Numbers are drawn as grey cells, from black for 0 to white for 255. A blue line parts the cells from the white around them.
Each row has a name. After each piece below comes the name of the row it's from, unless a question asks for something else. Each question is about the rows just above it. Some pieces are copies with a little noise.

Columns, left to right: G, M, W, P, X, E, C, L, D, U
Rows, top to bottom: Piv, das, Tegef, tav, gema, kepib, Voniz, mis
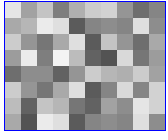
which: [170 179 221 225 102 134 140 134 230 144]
das
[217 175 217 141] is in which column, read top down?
L
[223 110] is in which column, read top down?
D
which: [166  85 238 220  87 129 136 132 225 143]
mis
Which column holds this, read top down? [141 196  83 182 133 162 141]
C

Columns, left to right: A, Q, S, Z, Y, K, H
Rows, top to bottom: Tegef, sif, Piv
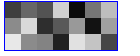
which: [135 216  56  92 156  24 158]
sif
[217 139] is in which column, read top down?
Q

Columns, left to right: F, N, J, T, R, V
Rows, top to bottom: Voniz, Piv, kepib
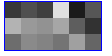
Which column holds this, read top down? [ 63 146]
J
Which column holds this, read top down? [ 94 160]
R
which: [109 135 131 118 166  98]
kepib
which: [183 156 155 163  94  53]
Piv
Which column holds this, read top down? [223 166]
T

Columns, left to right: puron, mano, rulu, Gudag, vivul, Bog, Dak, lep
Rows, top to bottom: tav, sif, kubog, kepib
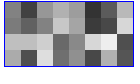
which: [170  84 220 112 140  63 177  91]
kepib
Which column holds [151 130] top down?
rulu
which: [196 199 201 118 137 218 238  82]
kubog
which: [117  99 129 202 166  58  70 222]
sif
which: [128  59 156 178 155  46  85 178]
tav

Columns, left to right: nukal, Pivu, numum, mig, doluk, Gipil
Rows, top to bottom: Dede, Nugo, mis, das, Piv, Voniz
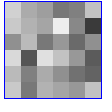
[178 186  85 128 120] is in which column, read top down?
Pivu
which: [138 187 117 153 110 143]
mis
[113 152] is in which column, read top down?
doluk
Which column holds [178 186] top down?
Pivu

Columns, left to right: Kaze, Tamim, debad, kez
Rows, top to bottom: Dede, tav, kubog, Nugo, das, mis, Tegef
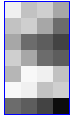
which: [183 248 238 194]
das
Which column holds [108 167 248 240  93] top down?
Tamim
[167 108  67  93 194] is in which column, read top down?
kez
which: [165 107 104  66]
kubog
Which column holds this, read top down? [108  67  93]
kez

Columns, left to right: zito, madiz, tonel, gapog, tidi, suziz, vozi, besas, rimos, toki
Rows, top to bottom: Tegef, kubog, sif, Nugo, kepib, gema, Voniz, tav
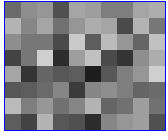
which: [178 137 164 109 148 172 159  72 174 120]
kubog
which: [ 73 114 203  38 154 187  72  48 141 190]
Nugo
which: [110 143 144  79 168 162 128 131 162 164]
Tegef
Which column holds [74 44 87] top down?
gapog

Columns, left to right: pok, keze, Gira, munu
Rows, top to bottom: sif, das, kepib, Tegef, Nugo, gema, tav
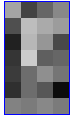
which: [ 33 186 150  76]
kepib
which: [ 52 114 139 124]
Nugo
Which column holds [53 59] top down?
pok
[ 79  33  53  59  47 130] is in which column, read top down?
pok

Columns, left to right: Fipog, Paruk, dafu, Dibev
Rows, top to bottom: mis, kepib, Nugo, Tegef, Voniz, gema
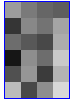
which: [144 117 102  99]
mis
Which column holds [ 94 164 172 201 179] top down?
Dibev

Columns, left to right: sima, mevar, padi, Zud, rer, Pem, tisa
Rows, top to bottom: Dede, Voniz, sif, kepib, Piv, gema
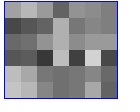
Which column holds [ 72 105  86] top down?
sima
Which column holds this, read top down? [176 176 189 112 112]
Zud
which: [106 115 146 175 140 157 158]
sif
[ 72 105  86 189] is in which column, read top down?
sima
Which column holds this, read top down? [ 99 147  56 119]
padi

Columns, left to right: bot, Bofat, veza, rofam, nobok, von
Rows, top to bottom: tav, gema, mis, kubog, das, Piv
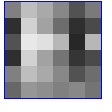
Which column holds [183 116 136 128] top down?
rofam
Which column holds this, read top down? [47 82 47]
bot
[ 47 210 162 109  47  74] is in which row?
gema

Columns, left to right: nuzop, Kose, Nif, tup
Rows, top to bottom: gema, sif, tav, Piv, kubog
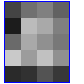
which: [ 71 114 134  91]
gema
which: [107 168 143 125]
tav
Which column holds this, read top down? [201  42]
nuzop
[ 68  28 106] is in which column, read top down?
nuzop
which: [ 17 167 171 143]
sif

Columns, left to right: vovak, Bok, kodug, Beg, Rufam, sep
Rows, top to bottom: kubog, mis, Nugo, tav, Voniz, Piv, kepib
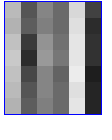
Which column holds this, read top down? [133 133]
kodug
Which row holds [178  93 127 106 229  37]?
kepib
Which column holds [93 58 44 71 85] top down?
Bok
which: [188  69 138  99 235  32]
Voniz

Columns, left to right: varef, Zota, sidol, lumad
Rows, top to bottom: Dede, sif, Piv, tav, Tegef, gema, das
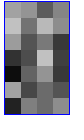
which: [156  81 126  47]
Piv
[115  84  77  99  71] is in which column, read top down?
Zota
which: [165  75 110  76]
gema
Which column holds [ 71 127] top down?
Zota
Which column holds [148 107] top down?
sidol

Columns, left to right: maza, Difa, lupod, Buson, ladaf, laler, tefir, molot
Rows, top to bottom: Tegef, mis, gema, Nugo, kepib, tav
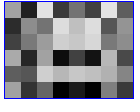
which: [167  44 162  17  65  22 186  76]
Nugo
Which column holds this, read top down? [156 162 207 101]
lupod
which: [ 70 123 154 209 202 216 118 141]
gema
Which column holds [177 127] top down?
tefir

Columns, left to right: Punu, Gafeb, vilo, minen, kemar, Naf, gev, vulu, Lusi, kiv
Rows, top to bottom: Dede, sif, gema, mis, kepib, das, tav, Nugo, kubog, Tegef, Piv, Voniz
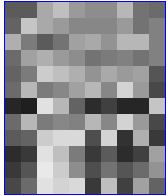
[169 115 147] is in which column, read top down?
Naf
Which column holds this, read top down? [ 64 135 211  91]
gev
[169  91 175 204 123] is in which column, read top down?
vilo
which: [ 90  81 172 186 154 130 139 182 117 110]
Dede
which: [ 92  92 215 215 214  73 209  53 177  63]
kubog
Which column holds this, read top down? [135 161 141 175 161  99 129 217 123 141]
kemar

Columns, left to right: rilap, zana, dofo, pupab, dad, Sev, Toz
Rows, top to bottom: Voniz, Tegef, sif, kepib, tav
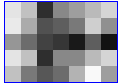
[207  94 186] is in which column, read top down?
Sev
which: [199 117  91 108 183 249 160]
tav
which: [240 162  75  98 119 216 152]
Tegef

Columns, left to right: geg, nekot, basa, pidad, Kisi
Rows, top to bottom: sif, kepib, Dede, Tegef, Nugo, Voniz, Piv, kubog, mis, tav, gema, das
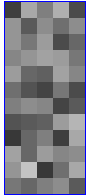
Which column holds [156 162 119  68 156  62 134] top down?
pidad
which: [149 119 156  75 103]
Dede
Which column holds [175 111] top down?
pidad

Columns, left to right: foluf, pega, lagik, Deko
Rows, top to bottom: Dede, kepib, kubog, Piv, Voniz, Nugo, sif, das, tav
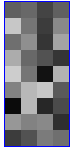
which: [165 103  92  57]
Piv
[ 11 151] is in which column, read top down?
foluf
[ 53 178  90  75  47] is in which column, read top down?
Deko
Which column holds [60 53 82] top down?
lagik
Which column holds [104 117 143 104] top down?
pega
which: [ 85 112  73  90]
Dede

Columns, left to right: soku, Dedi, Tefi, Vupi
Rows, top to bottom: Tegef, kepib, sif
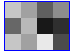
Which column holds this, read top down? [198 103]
soku
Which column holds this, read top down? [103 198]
soku
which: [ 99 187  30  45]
kepib
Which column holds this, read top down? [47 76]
Vupi
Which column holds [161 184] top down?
Dedi
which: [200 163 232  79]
sif

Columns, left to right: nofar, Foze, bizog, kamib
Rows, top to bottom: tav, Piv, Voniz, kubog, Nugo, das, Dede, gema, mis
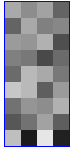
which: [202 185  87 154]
das

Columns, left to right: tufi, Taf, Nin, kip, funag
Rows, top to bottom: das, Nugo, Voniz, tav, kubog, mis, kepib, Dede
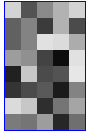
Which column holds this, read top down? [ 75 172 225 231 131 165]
funag
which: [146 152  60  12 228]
tav
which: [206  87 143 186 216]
das

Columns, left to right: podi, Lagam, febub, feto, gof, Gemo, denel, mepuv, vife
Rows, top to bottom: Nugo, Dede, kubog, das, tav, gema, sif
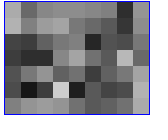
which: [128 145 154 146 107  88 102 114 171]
sif
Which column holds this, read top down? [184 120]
mepuv
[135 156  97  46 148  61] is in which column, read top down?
febub

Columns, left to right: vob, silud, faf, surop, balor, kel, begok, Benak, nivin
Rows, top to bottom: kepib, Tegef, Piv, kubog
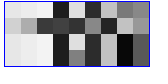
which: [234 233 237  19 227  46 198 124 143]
kepib
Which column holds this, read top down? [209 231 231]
vob
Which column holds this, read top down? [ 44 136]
kel
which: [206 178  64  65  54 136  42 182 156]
Tegef
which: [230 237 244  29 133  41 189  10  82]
kubog
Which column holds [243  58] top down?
faf

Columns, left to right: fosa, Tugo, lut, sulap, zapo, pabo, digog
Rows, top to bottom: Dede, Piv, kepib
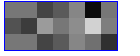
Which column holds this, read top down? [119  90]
sulap
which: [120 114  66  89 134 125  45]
kepib
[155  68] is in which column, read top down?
lut
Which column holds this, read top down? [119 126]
digog
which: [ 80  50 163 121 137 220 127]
Piv

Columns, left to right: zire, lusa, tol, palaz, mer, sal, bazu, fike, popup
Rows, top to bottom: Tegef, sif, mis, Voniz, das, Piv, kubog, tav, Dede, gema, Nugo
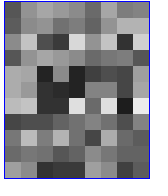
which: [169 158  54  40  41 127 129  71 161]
Piv
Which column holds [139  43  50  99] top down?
palaz

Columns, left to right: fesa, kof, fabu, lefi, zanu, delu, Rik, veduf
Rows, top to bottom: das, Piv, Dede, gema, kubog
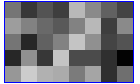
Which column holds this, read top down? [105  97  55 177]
fabu
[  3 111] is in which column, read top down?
veduf
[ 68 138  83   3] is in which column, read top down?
veduf
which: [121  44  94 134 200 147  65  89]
Dede
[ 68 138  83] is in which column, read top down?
veduf
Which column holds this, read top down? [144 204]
kof
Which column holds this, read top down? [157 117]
fesa

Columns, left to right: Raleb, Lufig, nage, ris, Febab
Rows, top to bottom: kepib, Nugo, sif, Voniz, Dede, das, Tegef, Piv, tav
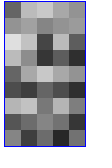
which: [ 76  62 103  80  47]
das
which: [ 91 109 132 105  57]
Piv
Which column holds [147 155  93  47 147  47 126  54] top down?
Febab
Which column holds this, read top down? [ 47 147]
Febab

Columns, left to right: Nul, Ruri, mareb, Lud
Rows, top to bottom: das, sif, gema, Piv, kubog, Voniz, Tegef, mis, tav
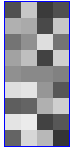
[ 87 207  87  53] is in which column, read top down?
Lud
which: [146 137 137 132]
kubog
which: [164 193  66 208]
Piv

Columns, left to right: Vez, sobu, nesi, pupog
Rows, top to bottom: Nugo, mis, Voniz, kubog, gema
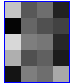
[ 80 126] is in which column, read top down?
sobu
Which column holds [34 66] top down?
pupog

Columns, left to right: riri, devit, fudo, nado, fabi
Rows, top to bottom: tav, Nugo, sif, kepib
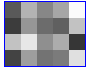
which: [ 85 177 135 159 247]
tav
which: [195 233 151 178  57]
sif

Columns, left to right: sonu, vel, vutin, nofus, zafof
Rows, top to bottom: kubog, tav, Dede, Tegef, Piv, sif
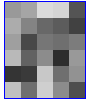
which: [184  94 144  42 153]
Tegef

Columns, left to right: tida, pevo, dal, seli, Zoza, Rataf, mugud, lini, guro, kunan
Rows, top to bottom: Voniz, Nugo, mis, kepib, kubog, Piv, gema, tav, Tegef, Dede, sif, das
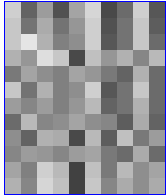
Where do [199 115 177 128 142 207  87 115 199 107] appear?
Piv
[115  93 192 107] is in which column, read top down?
lini
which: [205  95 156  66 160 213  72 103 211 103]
Voniz
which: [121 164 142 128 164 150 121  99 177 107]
kubog

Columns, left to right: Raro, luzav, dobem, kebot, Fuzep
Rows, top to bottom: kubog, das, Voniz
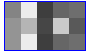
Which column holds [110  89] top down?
Fuzep
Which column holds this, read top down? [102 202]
kebot

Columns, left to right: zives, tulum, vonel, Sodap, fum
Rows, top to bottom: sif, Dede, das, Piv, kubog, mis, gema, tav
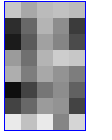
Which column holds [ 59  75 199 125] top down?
fum
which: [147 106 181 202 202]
Piv
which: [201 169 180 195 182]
sif
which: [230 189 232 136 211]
tav
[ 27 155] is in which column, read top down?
zives
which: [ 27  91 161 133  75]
das

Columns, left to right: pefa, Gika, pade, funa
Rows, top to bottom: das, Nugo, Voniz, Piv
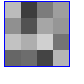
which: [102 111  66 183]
Piv
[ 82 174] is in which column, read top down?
Gika
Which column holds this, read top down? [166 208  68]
pade
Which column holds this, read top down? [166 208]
pade

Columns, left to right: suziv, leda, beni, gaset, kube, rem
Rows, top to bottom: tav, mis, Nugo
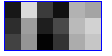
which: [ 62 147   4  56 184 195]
Nugo
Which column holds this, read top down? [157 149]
leda
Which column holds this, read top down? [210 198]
rem

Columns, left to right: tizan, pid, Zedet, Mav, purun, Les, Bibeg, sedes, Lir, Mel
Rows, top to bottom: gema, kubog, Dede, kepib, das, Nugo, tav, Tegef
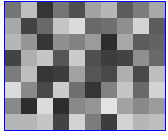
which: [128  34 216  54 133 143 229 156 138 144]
tav
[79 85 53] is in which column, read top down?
Les
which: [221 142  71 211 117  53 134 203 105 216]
Nugo
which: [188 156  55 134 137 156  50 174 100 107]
Dede
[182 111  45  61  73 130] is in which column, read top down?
Bibeg
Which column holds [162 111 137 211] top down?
purun

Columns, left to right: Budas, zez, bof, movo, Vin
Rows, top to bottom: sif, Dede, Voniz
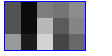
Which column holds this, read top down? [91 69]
movo
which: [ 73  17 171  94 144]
Dede
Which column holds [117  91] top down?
movo
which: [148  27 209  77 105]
Voniz

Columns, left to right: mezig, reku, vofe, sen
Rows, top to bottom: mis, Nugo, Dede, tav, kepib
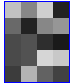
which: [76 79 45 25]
Dede
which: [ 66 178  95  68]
kepib
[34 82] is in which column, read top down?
reku

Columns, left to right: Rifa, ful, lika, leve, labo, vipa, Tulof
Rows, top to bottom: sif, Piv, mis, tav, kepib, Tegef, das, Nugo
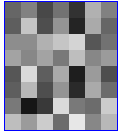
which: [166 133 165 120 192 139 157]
tav
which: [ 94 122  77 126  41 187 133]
sif
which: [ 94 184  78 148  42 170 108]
Tegef
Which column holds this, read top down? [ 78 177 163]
lika
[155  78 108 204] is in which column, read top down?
Tulof

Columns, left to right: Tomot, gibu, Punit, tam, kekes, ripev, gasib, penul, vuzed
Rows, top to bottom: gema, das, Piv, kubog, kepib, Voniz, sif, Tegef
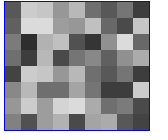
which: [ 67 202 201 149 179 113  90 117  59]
kepib
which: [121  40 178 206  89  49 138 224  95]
Piv
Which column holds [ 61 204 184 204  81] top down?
gibu
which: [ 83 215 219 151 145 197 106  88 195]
das
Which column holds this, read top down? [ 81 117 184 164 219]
kekes
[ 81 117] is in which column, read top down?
kekes

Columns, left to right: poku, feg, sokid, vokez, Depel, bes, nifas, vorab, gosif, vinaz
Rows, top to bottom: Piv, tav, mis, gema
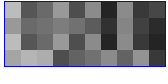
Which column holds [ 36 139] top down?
nifas
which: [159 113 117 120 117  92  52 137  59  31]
tav
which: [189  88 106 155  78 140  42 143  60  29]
mis

